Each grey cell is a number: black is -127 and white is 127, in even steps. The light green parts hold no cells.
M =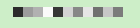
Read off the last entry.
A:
-4
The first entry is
-84
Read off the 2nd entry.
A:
28

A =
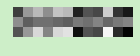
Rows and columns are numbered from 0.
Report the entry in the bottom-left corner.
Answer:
-44
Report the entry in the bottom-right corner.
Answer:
-123
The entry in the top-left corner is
-65
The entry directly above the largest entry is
-24
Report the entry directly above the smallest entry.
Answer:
4
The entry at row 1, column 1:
-33
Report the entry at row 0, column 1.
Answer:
24
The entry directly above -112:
-6
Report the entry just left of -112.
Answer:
98
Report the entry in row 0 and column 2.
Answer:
57
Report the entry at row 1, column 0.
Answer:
14

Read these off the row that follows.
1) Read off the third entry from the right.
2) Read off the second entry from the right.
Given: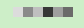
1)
-72
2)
31

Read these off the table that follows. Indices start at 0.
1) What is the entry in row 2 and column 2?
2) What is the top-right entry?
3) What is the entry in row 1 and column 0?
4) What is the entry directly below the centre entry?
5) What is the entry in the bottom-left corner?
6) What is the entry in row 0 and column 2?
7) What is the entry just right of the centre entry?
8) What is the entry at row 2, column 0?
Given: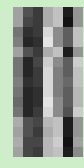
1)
-68
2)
21
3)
33
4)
88
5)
33
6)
-68
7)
-1
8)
-11

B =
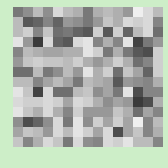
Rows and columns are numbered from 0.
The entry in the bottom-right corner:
5
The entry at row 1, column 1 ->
-39
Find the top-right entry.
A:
59
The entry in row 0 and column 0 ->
-7
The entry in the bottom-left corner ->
69
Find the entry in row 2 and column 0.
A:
59
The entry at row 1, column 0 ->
59
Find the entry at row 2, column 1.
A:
79
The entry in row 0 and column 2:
59
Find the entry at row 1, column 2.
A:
-27

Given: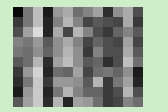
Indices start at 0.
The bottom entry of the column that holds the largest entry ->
73
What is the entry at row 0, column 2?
62
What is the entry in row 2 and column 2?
91
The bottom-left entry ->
-38
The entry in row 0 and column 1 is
-8
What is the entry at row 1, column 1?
-8
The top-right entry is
-49
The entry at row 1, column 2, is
62
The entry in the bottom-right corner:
-17
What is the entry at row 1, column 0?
-70
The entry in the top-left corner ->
-120
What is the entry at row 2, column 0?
-49
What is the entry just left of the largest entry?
33
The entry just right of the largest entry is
-91

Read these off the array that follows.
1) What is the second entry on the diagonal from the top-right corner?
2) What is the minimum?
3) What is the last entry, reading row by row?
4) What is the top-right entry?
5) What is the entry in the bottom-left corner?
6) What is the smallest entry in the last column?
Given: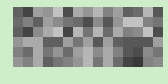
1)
1
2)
-70
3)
11
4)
-40
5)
21
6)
-50

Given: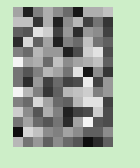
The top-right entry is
65
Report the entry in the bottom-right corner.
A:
-31
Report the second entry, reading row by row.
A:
-95
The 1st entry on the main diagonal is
35
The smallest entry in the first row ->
-104
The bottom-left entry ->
55
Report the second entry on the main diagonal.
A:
65
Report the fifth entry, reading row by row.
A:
12
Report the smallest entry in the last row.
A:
-113
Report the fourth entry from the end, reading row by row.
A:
-42
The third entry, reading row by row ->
0

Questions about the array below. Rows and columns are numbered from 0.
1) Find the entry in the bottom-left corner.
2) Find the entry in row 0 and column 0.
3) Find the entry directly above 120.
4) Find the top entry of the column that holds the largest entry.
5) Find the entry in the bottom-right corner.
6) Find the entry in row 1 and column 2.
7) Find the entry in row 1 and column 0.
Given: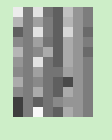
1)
-65
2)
108
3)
-32
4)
98
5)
-2
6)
32
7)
53

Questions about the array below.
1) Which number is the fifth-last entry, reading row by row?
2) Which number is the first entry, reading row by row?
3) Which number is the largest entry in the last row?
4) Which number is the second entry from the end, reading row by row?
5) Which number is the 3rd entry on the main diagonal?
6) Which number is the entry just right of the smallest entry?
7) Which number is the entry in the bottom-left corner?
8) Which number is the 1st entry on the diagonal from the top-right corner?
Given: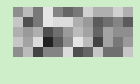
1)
-26
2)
14
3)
92
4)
-16
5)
47
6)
-36
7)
14
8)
47

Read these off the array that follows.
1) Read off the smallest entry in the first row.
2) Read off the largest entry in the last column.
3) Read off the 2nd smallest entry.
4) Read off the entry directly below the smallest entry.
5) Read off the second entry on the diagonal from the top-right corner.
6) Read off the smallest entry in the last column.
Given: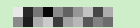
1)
-119
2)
45
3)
-98
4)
75
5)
1
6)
-18

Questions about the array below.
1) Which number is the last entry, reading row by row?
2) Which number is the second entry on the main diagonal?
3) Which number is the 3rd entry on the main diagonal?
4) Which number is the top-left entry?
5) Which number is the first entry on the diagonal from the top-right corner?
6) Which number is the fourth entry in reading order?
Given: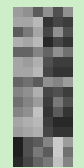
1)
4
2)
37
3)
37
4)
28
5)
16
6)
16

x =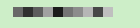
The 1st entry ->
-23
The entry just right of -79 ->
-34
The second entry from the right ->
-56

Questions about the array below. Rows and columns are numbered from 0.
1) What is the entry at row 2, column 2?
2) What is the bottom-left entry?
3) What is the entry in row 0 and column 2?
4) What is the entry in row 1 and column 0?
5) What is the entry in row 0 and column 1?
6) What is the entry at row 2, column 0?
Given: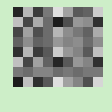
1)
-48
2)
-99
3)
-68
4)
64
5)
54
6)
-57
